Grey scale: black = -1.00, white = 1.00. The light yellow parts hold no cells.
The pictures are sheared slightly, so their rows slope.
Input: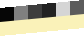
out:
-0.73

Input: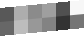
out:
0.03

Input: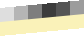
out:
-0.53

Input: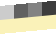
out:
-0.24

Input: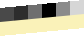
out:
-1.00

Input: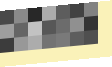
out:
-0.04
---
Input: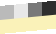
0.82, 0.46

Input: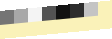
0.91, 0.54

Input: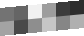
0.89, 0.55

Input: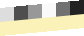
0.95, 0.73

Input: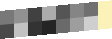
0.62, 0.52

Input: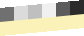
0.88, 0.72

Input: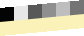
0.81, 0.49

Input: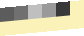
0.50, 0.21
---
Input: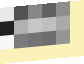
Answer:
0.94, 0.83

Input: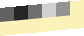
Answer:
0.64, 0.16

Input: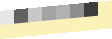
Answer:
0.80, 0.57

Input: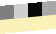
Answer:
0.62, 0.31

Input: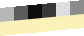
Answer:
0.74, 0.43

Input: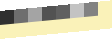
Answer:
0.53, 0.29

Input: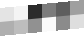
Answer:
0.96, 0.91

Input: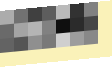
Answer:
0.62, 0.46

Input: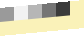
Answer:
0.90, 0.43
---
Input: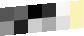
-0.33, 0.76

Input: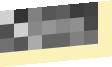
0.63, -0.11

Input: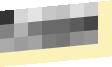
-0.60, 0.17

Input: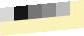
0.69, 0.47

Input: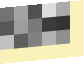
-0.10, 0.12

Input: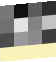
-0.07, -0.52

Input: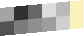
0.29, 0.62

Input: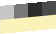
0.55, -0.41

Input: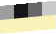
0.24, 0.58
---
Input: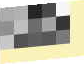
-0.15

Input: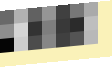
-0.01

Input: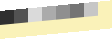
0.34

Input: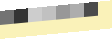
0.51

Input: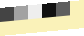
0.87

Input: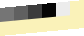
-0.53
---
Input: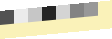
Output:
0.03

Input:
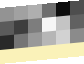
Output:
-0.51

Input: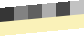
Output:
-0.25

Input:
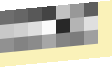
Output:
-0.31

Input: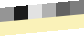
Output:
-0.01

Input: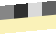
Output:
0.05

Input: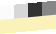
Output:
0.69

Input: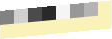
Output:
0.02
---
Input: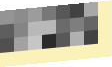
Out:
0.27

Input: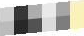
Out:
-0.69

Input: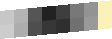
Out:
0.36

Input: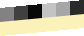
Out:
-0.50

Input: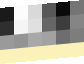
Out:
0.16

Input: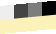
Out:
-0.47

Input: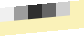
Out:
0.23
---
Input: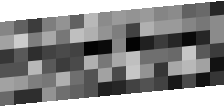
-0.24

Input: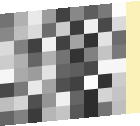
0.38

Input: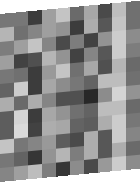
-0.07

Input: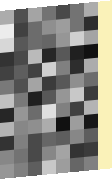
-0.37

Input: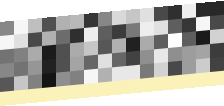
0.93
